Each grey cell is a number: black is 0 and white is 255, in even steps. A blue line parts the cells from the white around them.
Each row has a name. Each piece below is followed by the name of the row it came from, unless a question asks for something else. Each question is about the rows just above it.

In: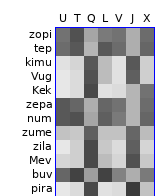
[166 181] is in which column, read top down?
Q
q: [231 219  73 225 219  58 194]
pira

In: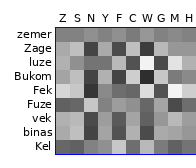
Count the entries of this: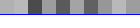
10
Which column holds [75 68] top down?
N
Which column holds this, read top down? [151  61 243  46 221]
W
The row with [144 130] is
zemer
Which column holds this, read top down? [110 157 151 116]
H

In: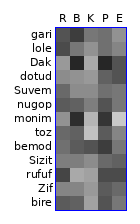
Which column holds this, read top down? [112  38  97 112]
P
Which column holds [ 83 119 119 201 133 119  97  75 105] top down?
E
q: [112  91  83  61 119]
bemod
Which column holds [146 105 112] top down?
R

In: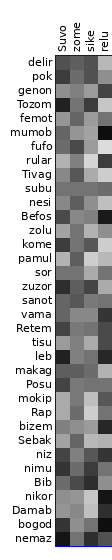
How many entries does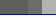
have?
4
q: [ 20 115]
nemaz
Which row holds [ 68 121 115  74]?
Retem

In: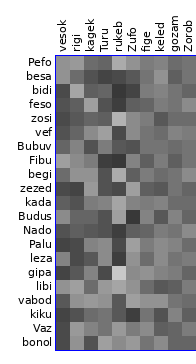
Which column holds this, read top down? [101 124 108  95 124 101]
Zorob
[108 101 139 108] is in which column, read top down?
Zorob
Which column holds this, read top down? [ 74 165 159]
rukeb

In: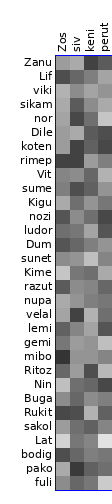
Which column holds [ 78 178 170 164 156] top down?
Zos
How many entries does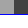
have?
2
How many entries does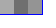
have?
3

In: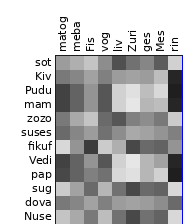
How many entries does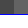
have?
2
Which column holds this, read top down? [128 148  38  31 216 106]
rin
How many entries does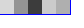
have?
5
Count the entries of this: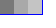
3
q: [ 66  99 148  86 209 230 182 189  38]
mam
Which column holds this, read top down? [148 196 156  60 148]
Fis
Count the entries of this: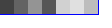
7

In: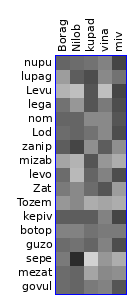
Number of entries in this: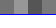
4
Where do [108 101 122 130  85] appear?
govul
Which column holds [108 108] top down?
Borag
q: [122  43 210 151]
sepe
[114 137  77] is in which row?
Lod

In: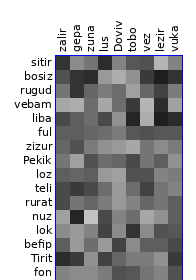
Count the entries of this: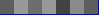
7
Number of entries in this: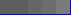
5
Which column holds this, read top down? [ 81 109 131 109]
tobo
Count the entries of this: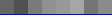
8
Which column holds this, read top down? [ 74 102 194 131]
zuna
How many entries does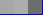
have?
3

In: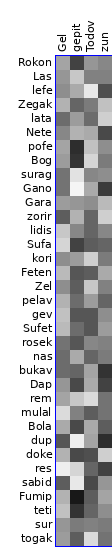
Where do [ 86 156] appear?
Sufet
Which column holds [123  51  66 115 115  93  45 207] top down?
zun
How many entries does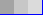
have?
3
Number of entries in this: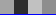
4
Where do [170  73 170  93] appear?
Bola
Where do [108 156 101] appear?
pelav

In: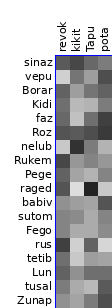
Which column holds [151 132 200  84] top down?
pota
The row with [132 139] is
sutom
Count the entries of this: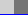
2
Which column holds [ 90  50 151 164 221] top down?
kikit
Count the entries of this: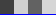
4
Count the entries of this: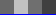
4
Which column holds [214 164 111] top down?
pota

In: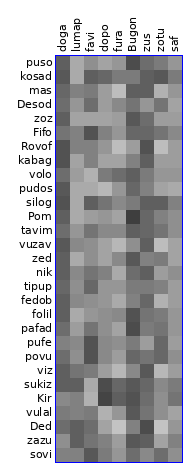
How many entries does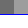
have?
2
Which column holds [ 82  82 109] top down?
doga
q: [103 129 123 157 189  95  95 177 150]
mas
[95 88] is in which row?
kosad

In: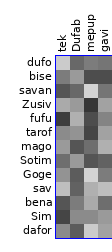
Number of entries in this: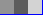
3
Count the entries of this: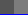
2
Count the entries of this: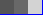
3
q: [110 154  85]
Sotim
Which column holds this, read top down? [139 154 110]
tek
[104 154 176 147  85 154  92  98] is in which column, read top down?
Dufab

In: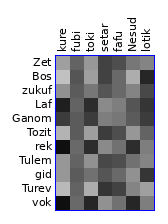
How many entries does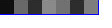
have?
7
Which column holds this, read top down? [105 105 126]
fafu
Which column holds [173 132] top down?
Nesud

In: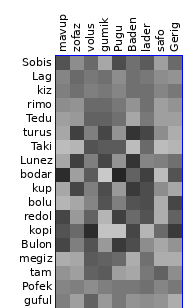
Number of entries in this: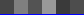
6
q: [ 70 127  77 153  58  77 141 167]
kup

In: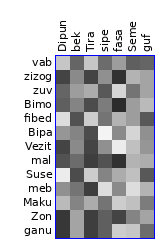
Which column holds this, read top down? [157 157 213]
Seme
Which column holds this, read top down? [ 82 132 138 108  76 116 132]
bek

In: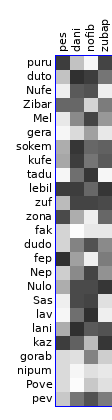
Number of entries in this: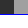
2
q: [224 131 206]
gorab

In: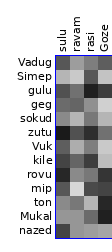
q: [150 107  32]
Mukal
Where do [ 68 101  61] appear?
kile
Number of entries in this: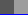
2
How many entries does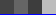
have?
4
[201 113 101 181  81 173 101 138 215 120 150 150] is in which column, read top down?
ravam
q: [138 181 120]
sokud

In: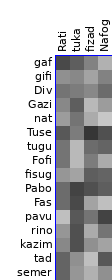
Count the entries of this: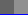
2
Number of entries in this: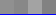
4

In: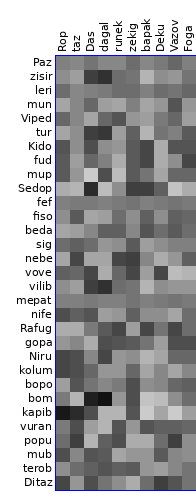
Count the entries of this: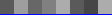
8
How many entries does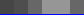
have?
6

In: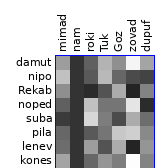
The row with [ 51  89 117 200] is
pila
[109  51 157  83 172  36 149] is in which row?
lenev

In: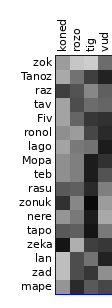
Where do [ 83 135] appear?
raz
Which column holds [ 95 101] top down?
vud
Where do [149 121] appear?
nere
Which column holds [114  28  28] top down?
tig
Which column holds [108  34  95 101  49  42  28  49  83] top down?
vud
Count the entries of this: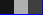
3
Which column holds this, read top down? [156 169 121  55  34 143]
vud

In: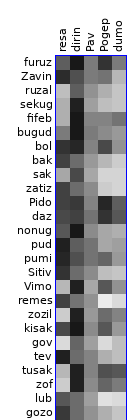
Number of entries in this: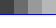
4
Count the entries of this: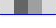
4
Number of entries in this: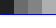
4

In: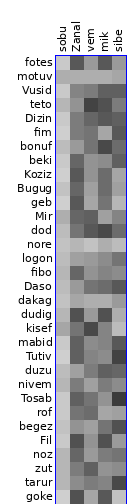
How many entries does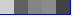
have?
5
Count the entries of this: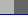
2

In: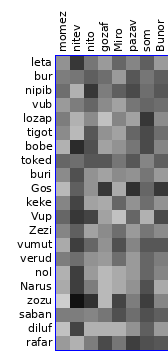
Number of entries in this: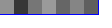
7
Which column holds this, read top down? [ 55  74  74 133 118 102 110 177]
som
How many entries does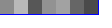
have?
7

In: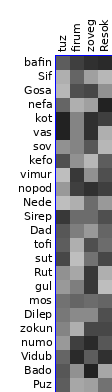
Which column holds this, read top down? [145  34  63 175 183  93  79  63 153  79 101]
Resok
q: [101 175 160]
nefa
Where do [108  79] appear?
Sirep
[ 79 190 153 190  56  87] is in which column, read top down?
tuz
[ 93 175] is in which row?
tofi
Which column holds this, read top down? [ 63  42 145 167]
firum
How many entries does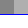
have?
2

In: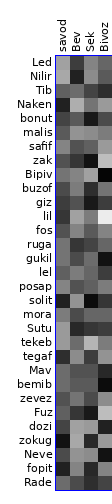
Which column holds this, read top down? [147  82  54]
Bev
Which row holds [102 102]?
mora
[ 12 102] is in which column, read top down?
Sek
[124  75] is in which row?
mora
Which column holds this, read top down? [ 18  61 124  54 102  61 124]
Bivoz

